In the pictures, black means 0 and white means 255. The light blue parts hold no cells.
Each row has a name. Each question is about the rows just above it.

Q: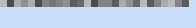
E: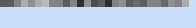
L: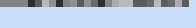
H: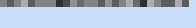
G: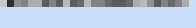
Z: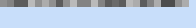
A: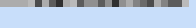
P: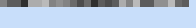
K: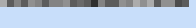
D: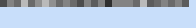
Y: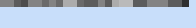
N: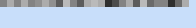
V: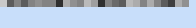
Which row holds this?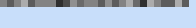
H
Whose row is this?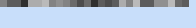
P
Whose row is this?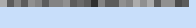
K
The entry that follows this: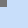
[131]
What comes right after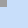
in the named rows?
[47]
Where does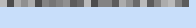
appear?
Q
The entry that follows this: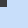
[172]

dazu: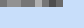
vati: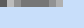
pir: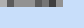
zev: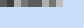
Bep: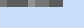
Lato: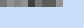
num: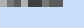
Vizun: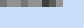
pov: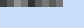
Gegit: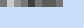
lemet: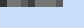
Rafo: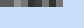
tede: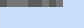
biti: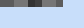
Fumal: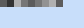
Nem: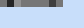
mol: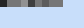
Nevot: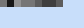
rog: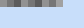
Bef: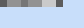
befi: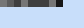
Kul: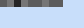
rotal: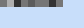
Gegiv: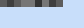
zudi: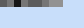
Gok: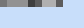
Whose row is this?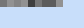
Lato
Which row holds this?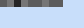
Kul
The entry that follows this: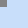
[146]
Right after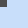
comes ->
[106]
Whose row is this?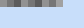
rog

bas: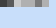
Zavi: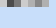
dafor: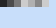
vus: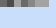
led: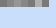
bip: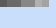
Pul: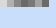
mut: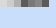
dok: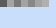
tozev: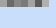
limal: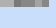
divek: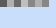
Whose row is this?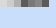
mut
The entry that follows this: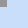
[135]
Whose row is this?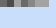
vus
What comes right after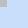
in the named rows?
[135]

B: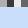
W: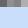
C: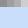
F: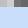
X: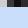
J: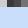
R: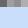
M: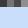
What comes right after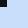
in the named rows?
[44]
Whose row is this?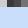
J
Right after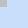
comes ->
[206]
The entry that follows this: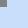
[175]
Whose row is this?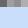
R
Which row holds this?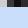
X

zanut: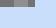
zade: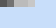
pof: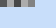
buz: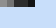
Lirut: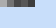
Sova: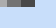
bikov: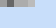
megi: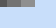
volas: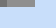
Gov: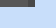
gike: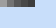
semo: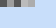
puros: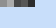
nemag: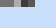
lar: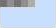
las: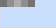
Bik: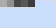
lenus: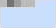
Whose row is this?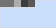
nemag
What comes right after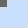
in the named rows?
[172]
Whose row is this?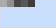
Bik
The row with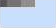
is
megi
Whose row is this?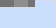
zanut
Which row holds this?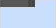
Gov

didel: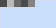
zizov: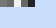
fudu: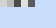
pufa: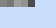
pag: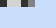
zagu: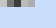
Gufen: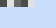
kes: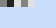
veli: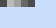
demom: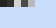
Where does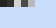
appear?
demom
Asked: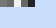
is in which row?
zizov
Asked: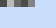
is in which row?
didel
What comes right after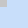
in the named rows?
[119]
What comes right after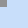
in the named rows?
[75]
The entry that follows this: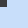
[186]

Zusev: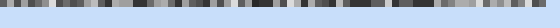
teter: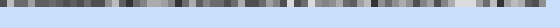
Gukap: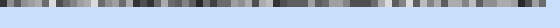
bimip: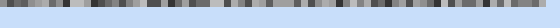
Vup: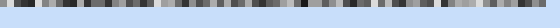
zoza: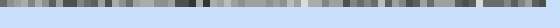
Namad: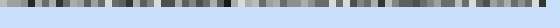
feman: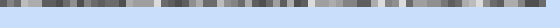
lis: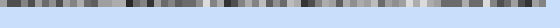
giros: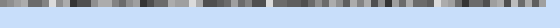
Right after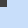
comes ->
[107]
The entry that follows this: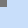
[94]
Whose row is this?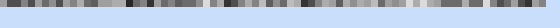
lis
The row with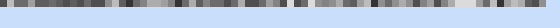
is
teter
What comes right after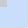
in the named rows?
[52]

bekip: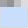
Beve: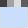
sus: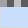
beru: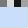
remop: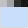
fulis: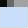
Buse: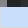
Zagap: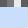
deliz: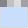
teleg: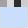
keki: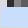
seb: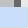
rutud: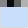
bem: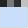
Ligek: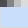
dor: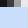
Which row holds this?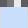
Zagap
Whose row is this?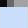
fulis
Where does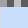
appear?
sus
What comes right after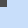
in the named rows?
[133]
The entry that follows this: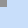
[193]

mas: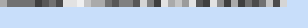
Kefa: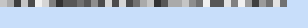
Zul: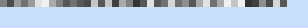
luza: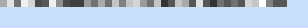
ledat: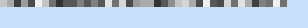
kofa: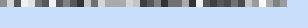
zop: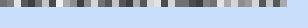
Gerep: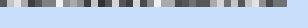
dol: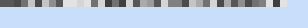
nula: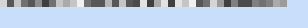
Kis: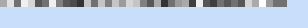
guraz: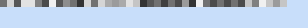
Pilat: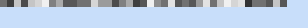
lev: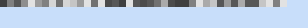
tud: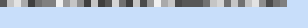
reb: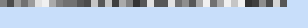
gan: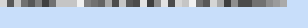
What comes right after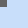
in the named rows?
[170]
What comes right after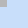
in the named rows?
[87]

